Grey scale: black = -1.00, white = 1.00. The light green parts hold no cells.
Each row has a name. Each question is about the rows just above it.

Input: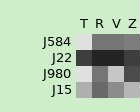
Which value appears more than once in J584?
[-0.08]
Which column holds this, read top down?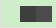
Z
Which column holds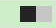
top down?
V
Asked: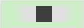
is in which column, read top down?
T
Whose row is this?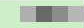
J15
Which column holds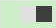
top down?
T
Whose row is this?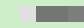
J584

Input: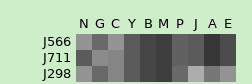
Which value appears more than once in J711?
[-0.29]
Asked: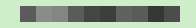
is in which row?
J711
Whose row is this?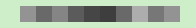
J298

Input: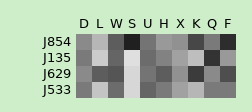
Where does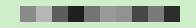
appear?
J854
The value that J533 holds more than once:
[-0.04]
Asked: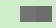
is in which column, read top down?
U

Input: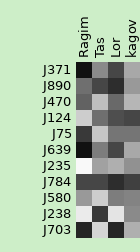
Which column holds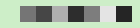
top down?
Lor
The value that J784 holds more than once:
[-0.45]
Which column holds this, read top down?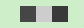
Tas
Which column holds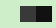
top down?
Ragim
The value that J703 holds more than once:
[-0.71]

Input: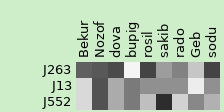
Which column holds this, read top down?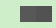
Nozof
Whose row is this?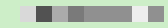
J13
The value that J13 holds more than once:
[0.13]
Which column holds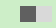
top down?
Bekur
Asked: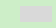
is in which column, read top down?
Bekur

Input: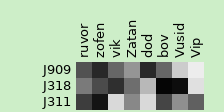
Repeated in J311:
[0.70]
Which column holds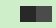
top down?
zofen
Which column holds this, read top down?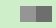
Zatan
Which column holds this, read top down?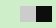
Vusid
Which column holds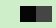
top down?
bov

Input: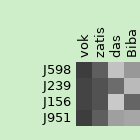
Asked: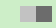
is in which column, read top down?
das
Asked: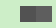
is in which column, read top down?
zatis
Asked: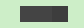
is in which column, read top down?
vok
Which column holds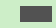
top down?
zatis

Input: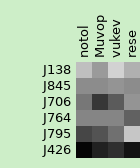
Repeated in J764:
[0.04]
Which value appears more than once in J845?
[0.10]
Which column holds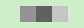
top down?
rese
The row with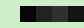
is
J426

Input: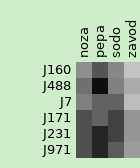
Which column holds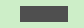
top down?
noza
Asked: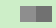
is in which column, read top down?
noza
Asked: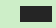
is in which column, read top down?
pepa
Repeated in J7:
[-0.23]
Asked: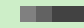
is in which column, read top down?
sodo
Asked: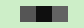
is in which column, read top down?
pepa

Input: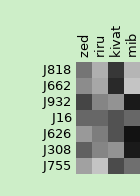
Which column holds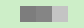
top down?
riru
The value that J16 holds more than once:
[-0.19]

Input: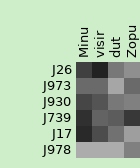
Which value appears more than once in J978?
[0.35]
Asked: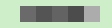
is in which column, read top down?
visir
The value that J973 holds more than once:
[-0.17]

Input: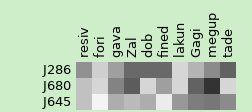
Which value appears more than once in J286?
[-0.18]
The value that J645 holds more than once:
[0.36]
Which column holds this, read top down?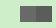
Zal
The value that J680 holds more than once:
[0.68]
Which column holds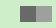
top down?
fined
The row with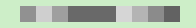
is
J286
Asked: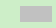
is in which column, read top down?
resiv

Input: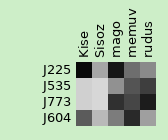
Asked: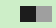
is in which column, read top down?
rudus
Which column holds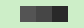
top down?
memuv

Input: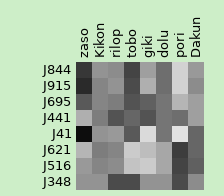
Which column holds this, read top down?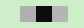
zaso
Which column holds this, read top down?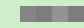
Kikon
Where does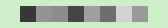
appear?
J844
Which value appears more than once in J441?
[-0.35]
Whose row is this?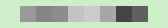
J516
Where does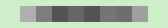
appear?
J441

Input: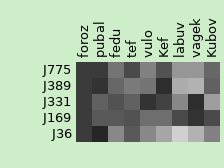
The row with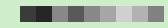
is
J36
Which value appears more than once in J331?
[-0.24]

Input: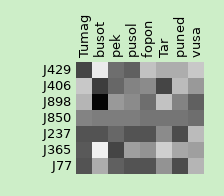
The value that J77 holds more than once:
[-0.35]
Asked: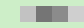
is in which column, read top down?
Tar
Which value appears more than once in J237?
[-0.35]
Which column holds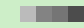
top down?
puned

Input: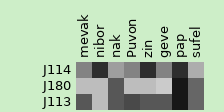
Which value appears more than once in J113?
[-0.32]
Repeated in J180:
[0.48]
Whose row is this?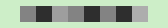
J114
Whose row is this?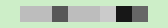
J180
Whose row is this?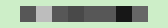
J113

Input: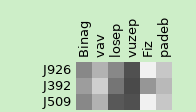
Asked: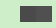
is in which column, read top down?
vuzep
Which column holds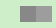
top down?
Binag
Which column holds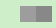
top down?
Binag
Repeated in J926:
[0.07]

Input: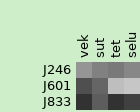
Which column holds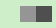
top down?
vek
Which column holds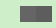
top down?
sut
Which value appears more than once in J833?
[-0.61]

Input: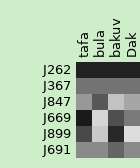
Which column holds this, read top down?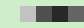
bakuv
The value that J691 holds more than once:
[0.08]
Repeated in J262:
[-0.74]
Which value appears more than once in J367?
[-0.10]
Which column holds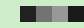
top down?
tafa
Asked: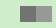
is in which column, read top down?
tafa

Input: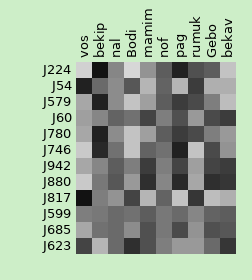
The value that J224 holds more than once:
[-0.27]
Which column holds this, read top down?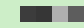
bekav
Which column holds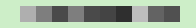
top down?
Gebo
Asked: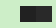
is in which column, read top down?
bekip
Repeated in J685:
[-0.37]

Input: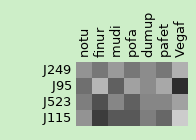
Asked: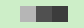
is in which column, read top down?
finur
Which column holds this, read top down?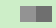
notu
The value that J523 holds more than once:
[0.05]
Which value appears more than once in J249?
[-0.07]
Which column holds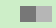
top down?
finur

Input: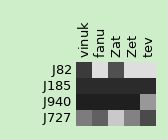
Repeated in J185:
[-0.66]
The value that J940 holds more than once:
[-0.76]
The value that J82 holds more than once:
[0.74]
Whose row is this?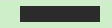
J185
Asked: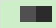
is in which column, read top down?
Zat

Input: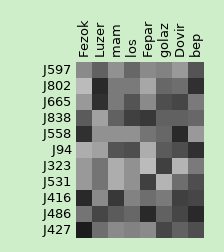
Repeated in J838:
[-0.24]
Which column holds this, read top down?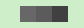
golaz
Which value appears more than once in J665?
[-0.04]
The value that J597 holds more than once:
[0.08]
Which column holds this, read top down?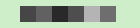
Dovir
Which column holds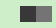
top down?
Fepar
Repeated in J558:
[0.14]

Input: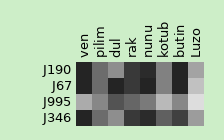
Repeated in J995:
[0.06]
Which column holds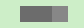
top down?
pilim
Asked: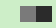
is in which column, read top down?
nunu
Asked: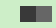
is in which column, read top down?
rak
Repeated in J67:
[-0.72]

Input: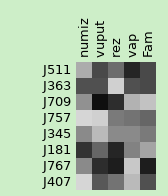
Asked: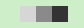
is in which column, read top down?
numiz
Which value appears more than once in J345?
[0.08]
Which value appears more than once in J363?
[-0.37]
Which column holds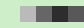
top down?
vuput
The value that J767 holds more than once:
[-0.77]
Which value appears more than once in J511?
[-0.43]
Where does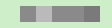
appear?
J345

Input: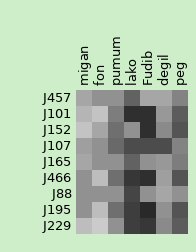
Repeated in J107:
[-0.40]
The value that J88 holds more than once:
[0.14]

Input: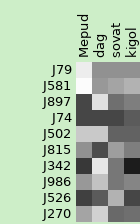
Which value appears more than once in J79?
[0.14]
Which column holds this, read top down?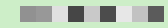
dag
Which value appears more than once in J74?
[-0.45]
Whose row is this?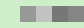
J986

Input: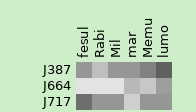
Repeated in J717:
[0.18]
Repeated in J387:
[0.18]
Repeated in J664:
[0.78]
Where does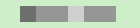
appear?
J717

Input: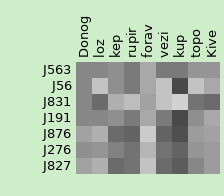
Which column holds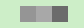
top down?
Kive
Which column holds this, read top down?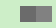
kep
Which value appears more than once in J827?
[-0.16]
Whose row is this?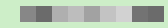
J831

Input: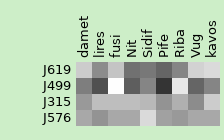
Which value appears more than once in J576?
[0.32]
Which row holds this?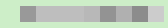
J315
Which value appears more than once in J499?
[0.04]

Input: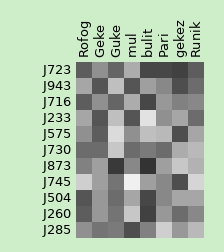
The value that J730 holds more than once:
[-0.15]
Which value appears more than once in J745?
[0.25]
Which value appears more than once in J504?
[0.30]
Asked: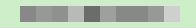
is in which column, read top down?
Pari
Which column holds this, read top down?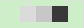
Guke

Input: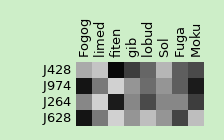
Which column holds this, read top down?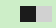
fiten
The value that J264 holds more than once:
[0.06]
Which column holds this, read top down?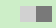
limed
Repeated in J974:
[0.17]

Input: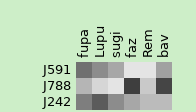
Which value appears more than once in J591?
[0.79]
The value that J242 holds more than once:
[0.47]

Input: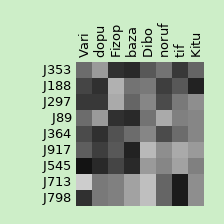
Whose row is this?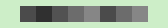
J364
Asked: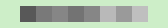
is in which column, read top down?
Dibo
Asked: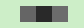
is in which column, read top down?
baza
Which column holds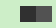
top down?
Fizop

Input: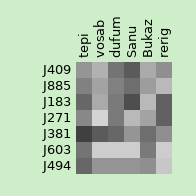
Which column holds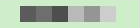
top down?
Sanu
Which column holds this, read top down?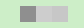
rerig
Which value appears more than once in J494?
[0.17]
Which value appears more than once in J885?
[0.01]
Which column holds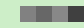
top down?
tepi
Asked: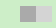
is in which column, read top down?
vosab
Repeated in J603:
[0.61]

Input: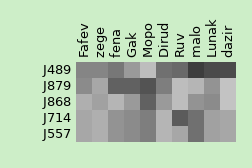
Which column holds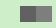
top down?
Mopo
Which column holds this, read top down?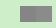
Fafev

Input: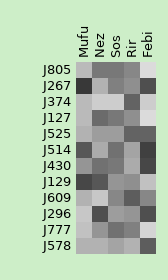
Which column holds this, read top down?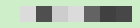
Febi
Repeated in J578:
[0.40]
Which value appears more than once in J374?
[0.61]

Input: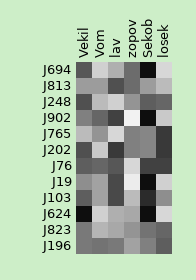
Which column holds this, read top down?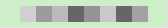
Vom
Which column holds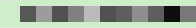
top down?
Vekil
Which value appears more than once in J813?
[0.22]
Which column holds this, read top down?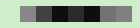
Sekob
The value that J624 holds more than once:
[-0.89]
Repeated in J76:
[-0.49]

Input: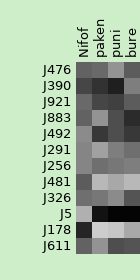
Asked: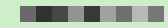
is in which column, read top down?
paken
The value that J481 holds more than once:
[0.44]

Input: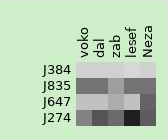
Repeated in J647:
[0.51]
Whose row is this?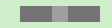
J835
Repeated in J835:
[-0.10]
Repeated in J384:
[0.63]
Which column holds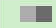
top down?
zab
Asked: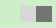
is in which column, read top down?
lesef

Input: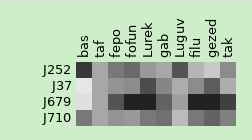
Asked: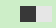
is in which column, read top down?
bas
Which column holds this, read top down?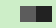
gezed
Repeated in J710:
[-0.06]
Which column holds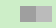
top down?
Luguv
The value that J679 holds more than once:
[-0.73]
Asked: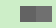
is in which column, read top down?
gab
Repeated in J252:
[0.31]

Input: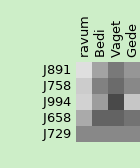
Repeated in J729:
[0.07]
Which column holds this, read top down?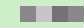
Gede
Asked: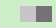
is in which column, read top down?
Gede
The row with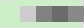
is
J758
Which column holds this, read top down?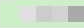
ravum
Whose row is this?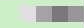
J891

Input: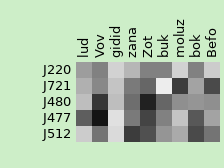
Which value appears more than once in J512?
[-0.09]
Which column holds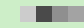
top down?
Befo

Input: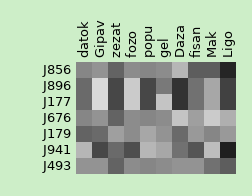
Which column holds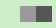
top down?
fisan
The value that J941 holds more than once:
[0.43]

